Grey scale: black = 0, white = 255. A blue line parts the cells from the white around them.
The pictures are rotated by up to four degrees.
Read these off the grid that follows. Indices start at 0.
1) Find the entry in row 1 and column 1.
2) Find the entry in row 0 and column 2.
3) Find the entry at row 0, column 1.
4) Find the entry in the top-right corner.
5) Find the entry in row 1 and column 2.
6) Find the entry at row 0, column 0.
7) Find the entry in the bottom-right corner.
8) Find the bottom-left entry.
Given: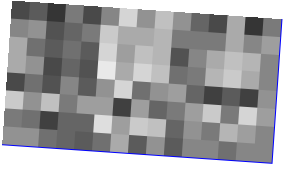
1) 146
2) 53
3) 91
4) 122
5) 82
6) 73
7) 134
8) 146

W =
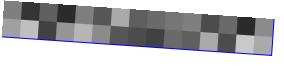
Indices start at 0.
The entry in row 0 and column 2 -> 95
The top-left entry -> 127
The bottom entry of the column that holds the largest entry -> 201
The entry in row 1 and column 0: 160
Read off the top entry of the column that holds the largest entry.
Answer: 43
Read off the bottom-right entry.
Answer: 170
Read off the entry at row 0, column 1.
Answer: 53
